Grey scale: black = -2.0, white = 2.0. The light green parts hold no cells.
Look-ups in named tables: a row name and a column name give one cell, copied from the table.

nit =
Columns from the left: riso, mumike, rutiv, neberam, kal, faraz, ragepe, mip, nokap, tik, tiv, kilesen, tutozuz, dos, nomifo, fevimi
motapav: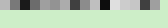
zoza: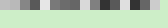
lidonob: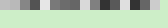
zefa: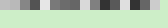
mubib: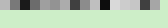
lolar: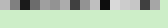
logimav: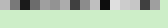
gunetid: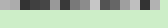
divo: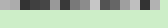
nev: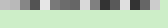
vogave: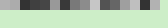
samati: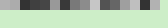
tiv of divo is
-0.7
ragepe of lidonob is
-0.3
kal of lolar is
0.5
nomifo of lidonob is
-0.4
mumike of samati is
0.7
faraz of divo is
0.4

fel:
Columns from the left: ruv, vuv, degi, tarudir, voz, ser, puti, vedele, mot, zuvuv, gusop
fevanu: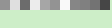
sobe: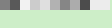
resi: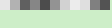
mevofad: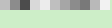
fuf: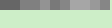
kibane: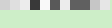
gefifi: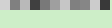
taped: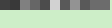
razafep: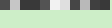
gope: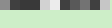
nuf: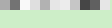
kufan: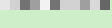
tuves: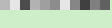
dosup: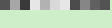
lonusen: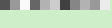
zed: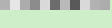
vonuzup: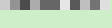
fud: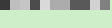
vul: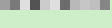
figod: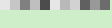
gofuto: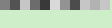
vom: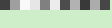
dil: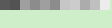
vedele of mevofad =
0.2
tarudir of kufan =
0.5
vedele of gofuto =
-0.8
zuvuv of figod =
0.4
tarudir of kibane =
-1.1
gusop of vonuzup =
1.5

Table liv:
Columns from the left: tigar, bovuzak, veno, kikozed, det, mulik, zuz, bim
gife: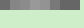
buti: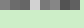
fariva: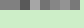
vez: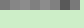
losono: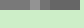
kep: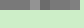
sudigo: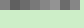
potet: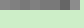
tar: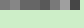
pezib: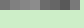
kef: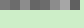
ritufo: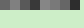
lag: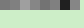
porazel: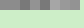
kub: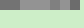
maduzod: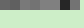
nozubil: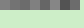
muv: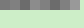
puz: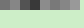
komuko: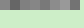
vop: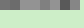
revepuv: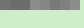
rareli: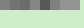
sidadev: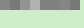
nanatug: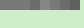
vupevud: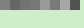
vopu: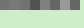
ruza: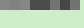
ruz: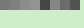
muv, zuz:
0.0
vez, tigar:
-0.1
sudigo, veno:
-0.3
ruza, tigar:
0.1
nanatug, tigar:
-0.1
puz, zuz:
0.1
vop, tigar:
-0.2
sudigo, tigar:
0.0
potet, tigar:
0.1

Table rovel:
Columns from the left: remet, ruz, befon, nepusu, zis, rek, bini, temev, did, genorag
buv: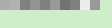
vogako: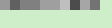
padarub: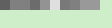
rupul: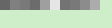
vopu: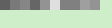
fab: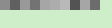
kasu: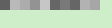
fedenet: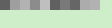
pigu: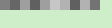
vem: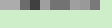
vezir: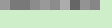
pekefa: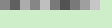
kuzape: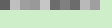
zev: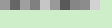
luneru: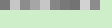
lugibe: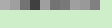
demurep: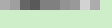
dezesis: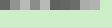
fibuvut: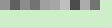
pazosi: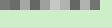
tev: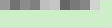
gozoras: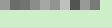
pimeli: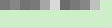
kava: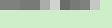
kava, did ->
0.0
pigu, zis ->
0.5
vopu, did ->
0.5
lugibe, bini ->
-0.1
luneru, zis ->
1.1
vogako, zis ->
0.5
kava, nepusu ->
-0.1
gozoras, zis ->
0.6
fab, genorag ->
-0.3
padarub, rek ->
1.5
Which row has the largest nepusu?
luneru

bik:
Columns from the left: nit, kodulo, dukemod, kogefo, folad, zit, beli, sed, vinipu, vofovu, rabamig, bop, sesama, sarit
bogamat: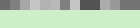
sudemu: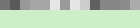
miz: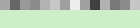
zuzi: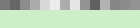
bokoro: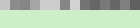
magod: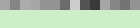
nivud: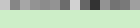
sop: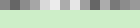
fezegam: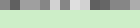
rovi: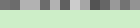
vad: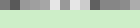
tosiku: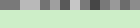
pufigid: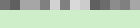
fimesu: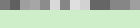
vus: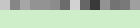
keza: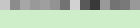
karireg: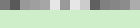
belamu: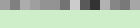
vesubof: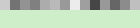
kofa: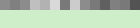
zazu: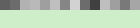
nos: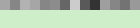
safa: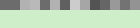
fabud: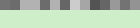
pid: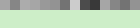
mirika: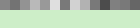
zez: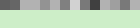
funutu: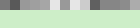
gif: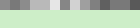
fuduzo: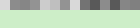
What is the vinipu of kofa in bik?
0.2
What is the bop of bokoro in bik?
-0.4
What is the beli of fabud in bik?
-0.4
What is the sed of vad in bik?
1.6
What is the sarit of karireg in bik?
0.7
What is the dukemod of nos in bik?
0.8
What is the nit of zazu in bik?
-0.5
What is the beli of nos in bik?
-0.4
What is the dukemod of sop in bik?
0.2
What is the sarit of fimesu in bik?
0.5

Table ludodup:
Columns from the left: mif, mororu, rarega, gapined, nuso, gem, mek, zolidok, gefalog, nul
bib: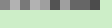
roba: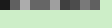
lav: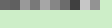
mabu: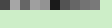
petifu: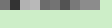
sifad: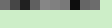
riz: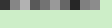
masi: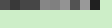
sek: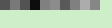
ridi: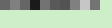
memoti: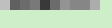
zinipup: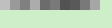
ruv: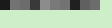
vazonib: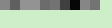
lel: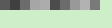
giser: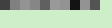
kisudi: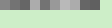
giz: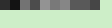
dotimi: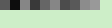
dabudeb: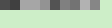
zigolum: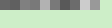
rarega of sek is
-0.7
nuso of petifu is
-0.3
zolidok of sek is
0.0
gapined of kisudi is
0.7
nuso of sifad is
0.1
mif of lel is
-0.6
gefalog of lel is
0.8
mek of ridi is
-0.7
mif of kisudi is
0.1
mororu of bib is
0.8
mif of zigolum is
-0.4
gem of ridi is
-0.6
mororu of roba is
-0.5
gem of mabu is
-1.6
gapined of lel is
0.6
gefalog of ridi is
1.1
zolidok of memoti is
0.1
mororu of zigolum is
-0.5
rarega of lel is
-0.3
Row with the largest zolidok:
kisudi

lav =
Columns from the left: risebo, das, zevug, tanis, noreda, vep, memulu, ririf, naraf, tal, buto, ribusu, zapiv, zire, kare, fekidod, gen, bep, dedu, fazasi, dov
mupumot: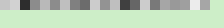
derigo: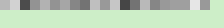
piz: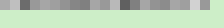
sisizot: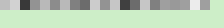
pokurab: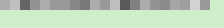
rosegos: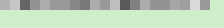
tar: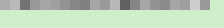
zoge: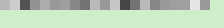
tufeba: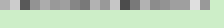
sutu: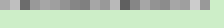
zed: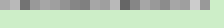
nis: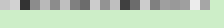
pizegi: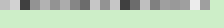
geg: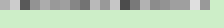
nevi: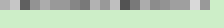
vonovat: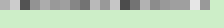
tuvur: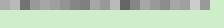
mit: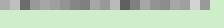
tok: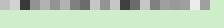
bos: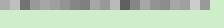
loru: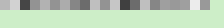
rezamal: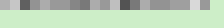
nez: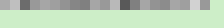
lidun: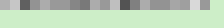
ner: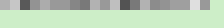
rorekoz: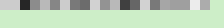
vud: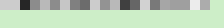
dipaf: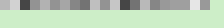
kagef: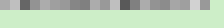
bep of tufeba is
0.5
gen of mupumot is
0.6
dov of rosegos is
0.4
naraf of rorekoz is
-0.3
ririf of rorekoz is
-0.1
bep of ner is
0.5
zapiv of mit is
-0.5
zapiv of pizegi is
-1.0
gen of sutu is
0.2

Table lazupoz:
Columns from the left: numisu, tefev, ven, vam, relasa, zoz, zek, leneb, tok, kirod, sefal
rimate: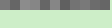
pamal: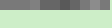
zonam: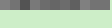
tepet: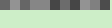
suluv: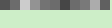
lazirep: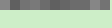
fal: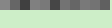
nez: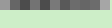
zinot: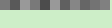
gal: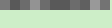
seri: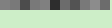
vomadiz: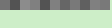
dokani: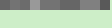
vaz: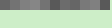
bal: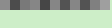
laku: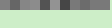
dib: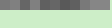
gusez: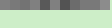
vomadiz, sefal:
-0.1
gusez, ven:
-0.2
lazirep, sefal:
-0.2
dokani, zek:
-0.4
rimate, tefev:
-0.4
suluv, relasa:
-0.2
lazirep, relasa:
-0.3
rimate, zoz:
0.1
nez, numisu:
0.4
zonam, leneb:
-0.5
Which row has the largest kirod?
suluv

